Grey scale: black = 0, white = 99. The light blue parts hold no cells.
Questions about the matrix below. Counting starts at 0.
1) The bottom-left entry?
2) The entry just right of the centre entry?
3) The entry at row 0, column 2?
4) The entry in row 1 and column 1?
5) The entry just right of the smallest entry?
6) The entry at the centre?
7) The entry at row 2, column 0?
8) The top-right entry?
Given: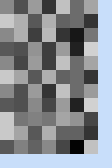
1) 34
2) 38
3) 60
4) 68
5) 75
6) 68
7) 53
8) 64

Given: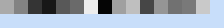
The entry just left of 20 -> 51
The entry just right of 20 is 9
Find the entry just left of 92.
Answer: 41
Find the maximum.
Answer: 92

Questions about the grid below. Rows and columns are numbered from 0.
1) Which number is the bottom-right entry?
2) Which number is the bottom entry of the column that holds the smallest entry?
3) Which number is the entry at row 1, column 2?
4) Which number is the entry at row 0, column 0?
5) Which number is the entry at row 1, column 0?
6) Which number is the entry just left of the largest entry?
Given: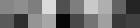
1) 25
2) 3
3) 58
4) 52
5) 35
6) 49

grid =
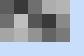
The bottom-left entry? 64
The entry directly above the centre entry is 43
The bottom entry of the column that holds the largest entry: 70
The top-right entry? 70

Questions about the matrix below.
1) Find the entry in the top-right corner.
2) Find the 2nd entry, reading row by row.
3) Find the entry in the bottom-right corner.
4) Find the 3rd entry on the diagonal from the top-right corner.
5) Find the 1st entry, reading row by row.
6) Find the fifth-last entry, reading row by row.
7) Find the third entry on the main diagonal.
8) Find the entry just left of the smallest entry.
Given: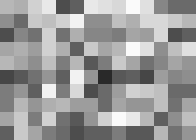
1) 41
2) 68
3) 58
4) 84
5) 71
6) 34
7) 44
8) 58

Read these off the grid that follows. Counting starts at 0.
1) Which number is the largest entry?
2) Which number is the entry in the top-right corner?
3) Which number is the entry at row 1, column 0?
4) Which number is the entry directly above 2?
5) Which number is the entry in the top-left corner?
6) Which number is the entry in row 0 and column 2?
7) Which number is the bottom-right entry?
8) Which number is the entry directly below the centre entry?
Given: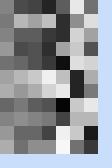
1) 96
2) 44
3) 47
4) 90
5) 51
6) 26
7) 22
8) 82

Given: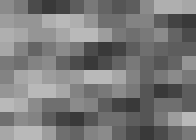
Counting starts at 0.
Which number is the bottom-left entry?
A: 65
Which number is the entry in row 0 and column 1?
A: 47
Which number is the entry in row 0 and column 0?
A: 54
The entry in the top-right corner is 65
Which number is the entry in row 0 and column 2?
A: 29
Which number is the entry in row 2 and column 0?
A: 68
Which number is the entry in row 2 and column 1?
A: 65
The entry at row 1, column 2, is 58
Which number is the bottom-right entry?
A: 47
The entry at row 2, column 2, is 58

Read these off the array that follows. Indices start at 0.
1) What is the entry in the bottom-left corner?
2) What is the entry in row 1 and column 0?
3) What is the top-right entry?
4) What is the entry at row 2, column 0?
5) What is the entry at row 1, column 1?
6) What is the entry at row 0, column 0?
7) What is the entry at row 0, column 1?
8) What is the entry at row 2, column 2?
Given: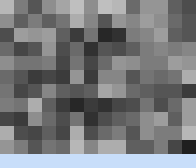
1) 58
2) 55
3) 30
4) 30
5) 37
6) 71
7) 48
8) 58

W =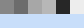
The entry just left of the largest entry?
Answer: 15
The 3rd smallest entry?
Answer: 52
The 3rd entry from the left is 65
